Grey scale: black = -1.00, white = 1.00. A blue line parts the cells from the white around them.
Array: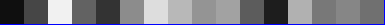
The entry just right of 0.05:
-0.12
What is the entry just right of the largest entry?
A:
-0.23

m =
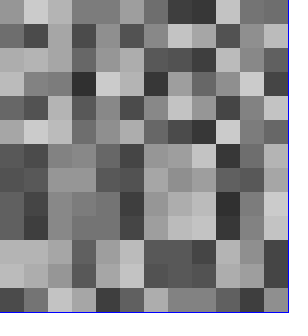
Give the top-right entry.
-0.14
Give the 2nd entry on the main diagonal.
-0.41
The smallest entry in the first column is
-0.41
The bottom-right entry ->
0.12
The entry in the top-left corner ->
0.18
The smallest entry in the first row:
-0.57
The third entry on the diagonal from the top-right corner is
0.47
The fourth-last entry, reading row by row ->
0.02
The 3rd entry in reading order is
0.41
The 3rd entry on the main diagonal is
0.30
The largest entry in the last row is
0.53
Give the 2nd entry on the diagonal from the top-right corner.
0.12
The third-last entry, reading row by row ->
-0.25
